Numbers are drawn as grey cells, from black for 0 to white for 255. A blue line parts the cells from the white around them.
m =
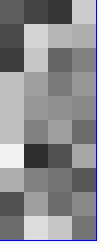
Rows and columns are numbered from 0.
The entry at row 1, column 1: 212
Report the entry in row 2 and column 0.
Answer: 60
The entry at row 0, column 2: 54
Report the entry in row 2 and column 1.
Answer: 198
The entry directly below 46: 129
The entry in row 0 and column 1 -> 68
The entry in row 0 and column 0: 94
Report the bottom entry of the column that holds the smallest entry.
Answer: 220
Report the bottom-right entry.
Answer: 116
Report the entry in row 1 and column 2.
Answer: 182
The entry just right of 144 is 137
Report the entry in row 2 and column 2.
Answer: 100

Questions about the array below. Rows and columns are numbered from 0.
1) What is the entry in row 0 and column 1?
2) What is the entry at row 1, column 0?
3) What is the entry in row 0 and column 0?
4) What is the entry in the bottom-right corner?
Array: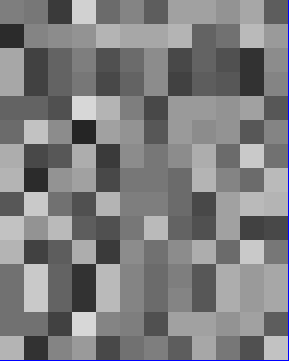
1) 119
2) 43
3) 126
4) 194

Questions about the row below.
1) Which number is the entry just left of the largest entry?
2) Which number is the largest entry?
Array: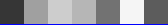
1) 114
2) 245

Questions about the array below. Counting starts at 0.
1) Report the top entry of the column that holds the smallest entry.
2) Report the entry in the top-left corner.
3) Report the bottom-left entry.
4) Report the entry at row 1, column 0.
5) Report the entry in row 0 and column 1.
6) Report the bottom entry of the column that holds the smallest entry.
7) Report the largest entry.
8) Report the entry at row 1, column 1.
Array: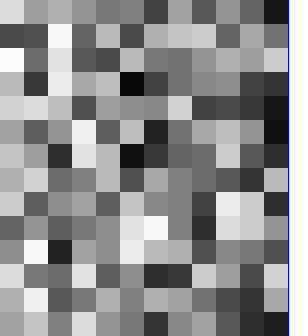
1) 128
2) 218
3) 162
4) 75
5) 156
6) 121
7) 252
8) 81

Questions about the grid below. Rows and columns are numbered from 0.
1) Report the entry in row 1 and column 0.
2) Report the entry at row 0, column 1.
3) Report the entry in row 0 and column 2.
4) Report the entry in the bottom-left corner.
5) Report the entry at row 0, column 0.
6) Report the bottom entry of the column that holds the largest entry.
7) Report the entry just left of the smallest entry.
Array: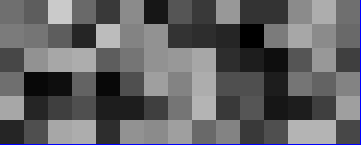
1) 123
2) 93
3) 202
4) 37
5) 111
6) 167
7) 37

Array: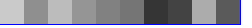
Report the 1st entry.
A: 202
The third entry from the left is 188
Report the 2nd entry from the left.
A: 143

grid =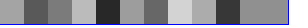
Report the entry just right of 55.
144
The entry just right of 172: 55
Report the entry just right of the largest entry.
172
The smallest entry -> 40

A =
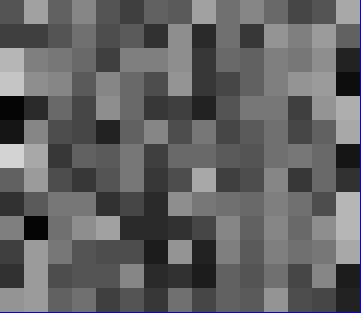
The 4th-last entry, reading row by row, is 148
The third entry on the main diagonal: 119
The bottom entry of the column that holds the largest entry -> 148
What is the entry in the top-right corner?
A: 168
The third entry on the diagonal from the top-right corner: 119
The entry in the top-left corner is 84
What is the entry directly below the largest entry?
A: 97
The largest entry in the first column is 211
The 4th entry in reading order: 134
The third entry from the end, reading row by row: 77
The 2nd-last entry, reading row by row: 70
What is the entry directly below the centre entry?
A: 77
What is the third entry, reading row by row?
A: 97
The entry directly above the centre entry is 77
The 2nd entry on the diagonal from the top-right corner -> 155
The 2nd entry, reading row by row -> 161
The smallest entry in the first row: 63
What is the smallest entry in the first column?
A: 5
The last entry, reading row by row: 34
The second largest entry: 197
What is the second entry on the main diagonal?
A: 63
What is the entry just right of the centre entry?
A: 105
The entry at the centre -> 105
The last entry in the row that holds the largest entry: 21
